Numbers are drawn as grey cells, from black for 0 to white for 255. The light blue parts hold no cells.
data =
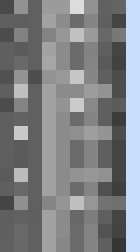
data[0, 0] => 73
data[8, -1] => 60
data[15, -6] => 162
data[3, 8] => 68
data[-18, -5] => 155
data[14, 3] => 133
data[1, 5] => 107
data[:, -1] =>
[100, 68, 120, 68, 65, 76, 77, 92, 60, 76, 68, 68, 68, 62, 112, 68, 66, 53]
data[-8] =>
[95, 91, 96, 162, 139, 107, 132, 95, 68]
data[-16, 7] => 103
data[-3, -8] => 98
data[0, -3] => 146
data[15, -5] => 139
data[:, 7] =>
[97, 95, 103, 95, 89, 95, 147, 95, 95, 148, 95, 95, 145, 80, 114, 95, 83, 95]
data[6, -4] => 138
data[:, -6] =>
[155, 162, 131, 162, 166, 147, 162, 162, 162, 162, 162, 162, 162, 162, 133, 162, 162, 162]
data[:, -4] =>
[220, 107, 193, 107, 107, 198, 138, 203, 107, 143, 107, 107, 147, 107, 191, 104, 107, 107]
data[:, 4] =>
[155, 139, 151, 139, 139, 153, 139, 148, 139, 139, 139, 139, 139, 139, 149, 139, 139, 135]
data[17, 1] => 104
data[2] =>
[76, 129, 96, 131, 151, 193, 154, 103, 120]
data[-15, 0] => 95
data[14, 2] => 96
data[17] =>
[96, 104, 96, 162, 135, 107, 132, 95, 53]
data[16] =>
[95, 105, 96, 162, 139, 107, 132, 83, 66]
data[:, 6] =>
[146, 132, 154, 130, 132, 134, 156, 136, 132, 158, 132, 132, 151, 132, 150, 125, 132, 132]
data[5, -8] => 147

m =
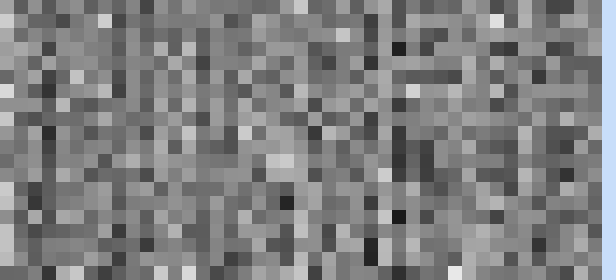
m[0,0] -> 162
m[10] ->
[124, 112, 141, 67, 135, 112, 130, 135, 104, 143, 122, 173, 93, 167, 106, 95, 81, 146, 153, 150, 163, 146, 92, 132, 95, 138, 111, 144, 61, 90, 66, 141, 132, 169, 104, 88, 78, 167, 118, 80, 64, 156, 104]
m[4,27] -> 146
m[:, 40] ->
[71, 157, 118, 79, 96, 99, 143, 94, 176, 82, 64, 109, 51, 172, 126, 83, 135, 135, 142, 75]
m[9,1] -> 116
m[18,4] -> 116
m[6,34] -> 131
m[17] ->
[194, 117, 95, 126, 128, 134, 128, 94, 100, 110, 59, 123, 132, 116, 93, 132, 114, 116, 167, 85, 79, 141, 143, 80, 162, 166, 38, 185, 122, 183, 113, 115, 127, 164, 165, 139, 138, 135, 52, 107, 135, 172, 122]
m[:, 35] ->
[77, 224, 159, 70, 173, 90, 181, 74, 139, 110, 88, 127, 82, 124, 180, 68, 154, 139, 164, 119]
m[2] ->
[170, 108, 134, 116, 139, 125, 136, 119, 100, 139, 95, 111, 97, 129, 93, 128, 117, 120, 155, 135, 122, 118, 138, 142, 197, 141, 73, 154, 121, 145, 92, 79, 141, 104, 151, 159, 145, 140, 125, 131, 118, 121, 149]
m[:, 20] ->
[154, 117, 122, 153, 102, 142, 88, 140, 100, 162, 163, 202, 171, 90, 37, 128, 84, 79, 84, 172]
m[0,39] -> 69
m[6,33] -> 144
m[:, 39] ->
[69, 100, 131, 67, 153, 122, 146, 108, 112, 83, 80, 99, 85, 95, 131, 100, 104, 107, 137, 104]
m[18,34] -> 153
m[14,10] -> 127
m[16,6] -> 113
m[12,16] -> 145
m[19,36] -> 116
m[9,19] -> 165
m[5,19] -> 97
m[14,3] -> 96
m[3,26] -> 97
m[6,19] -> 134
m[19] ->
[103, 104, 126, 54, 174, 199, 99, 63, 94, 119, 106, 202, 128, 216, 114, 73, 95, 125, 165, 146, 172, 197, 65, 158, 117, 134, 132, 98, 47, 90, 115, 107, 232, 172, 132, 119, 116, 133, 142, 104, 75, 175, 116]
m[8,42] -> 132
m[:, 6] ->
[95, 137, 136, 128, 143, 122, 149, 87, 129, 85, 130, 144, 85, 140, 140, 105, 113, 128, 158, 99]
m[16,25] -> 120
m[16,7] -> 159
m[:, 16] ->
[122, 82, 117, 121, 129, 93, 107, 111, 120, 82, 81, 114, 145, 138, 111, 113, 96, 114, 64, 95]
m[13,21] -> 154
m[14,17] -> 103
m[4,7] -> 119

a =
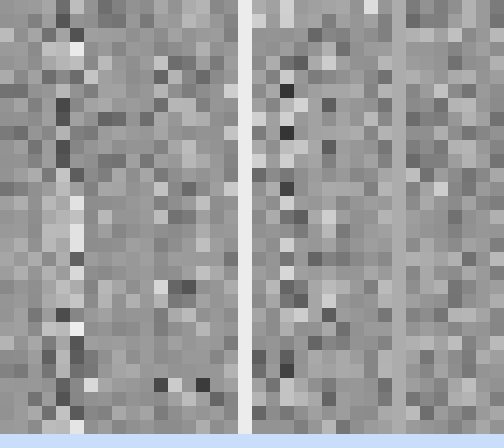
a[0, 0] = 149
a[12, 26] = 142
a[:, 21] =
[154, 159, 151, 134, 94, 151, 147, 211, 153, 149, 198, 158, 143, 143, 155, 94, 122, 155, 152, 159, 123, 94, 205, 144, 152, 147, 149, 167, 183, 143, 127]
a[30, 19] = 147
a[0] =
[149, 153, 155, 166, 109, 189, 147, 110, 129, 146, 140, 167, 147, 172, 180, 136, 145, 236, 172, 161, 208, 154, 160, 164, 167, 147, 221, 150, 172, 123, 146, 126, 143, 178, 154, 123]
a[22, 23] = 92
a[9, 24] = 167
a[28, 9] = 147
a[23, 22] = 146
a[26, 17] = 236
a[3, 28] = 172
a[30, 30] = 149
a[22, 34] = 164
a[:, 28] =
[172, 172, 172, 172, 172, 172, 172, 172, 172, 172, 172, 172, 172, 172, 172, 172, 172, 172, 172, 172, 172, 172, 172, 172, 172, 172, 172, 172, 172, 172, 172]
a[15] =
[148, 153, 142, 168, 180, 192, 138, 184, 149, 149, 154, 188, 114, 122, 159, 140, 156, 236, 138, 171, 114, 94, 169, 206, 157, 145, 147, 180, 172, 158, 151, 146, 113, 144, 152, 176]
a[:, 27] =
[150, 128, 128, 156, 182, 113, 179, 116, 136, 179, 118, 129, 166, 181, 153, 180, 160, 153, 137, 154, 187, 177, 118, 154, 131, 178, 179, 111, 120, 169, 159]
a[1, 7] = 120
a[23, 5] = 237
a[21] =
[149, 153, 142, 170, 180, 197, 139, 179, 146, 176, 153, 179, 120, 128, 162, 149, 156, 236, 138, 166, 117, 94, 166, 205, 151, 144, 149, 177, 172, 159, 149, 144, 116, 144, 152, 173]
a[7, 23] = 94
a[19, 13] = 159
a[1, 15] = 151
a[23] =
[157, 160, 139, 193, 185, 237, 143, 148, 136, 140, 152, 125, 142, 150, 182, 154, 149, 236, 152, 140, 174, 144, 146, 168, 111, 146, 154, 154, 172, 147, 157, 149, 135, 151, 148, 134]
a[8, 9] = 148
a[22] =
[148, 160, 119, 156, 76, 134, 153, 161, 146, 149, 149, 124, 170, 186, 145, 152, 140, 236, 165, 140, 186, 205, 166, 92, 156, 151, 146, 118, 172, 130, 141, 117, 180, 182, 164, 135]
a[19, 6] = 142
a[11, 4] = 85
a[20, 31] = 176
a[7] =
[148, 163, 128, 156, 72, 136, 163, 169, 151, 155, 150, 110, 182, 181, 128, 150, 146, 236, 159, 133, 182, 211, 163, 94, 156, 150, 146, 116, 172, 138, 143, 113, 180, 184, 151, 139]
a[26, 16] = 179
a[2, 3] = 113
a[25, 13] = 153
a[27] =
[152, 151, 152, 146, 97, 136, 217, 166, 155, 152, 147, 72, 203, 150, 59, 150, 160, 236, 160, 115, 195, 167, 144, 123, 150, 151, 146, 111, 172, 158, 148, 132, 166, 190, 152, 146]
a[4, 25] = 146
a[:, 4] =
[109, 85, 163, 186, 181, 137, 183, 72, 83, 179, 79, 85, 196, 187, 168, 180, 185, 168, 174, 156, 189, 180, 76, 185, 166, 183, 179, 97, 83, 194, 185]
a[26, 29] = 149

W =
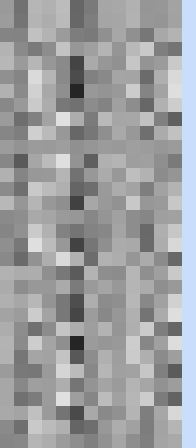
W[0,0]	154
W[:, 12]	[163, 162, 179, 116, 201, 217, 222, 205, 96, 193, 155, 122, 149, 179, 199, 161, 199, 216, 104, 201, 153, 209, 222, 102, 221, 158, 91, 157, 99, 216, 181, 169]
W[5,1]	133
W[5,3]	181
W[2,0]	132
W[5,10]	107
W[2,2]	193
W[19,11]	159
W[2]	[132, 131, 193, 179, 155, 125, 122, 144, 167, 144, 119, 168, 179]
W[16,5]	116
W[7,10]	103
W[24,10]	135
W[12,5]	114
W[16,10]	105
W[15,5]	151
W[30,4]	176
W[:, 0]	[154, 156, 132, 179, 183, 144, 177, 136, 155, 134, 156, 135, 177, 139, 184, 138, 133, 143, 137, 178, 171, 176, 163, 173, 179, 178, 155, 167, 167, 169, 138, 134]
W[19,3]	143
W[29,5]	74
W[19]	[178, 172, 173, 143, 120, 91, 179, 142, 140, 182, 143, 159, 201]
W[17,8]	171
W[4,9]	198
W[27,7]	164
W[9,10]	111
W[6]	[177, 138, 209, 168, 143, 37, 152, 148, 153, 204, 132, 163, 222]
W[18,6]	109
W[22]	[163, 156, 204, 163, 120, 70, 156, 136, 151, 176, 116, 171, 222]
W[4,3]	151
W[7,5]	113
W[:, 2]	[182, 180, 193, 122, 182, 218, 209, 202, 129, 207, 155, 166, 152, 201, 181, 169, 202, 223, 146, 173, 152, 183, 204, 112, 205, 165, 119, 159, 124, 192, 201, 181]
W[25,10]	175
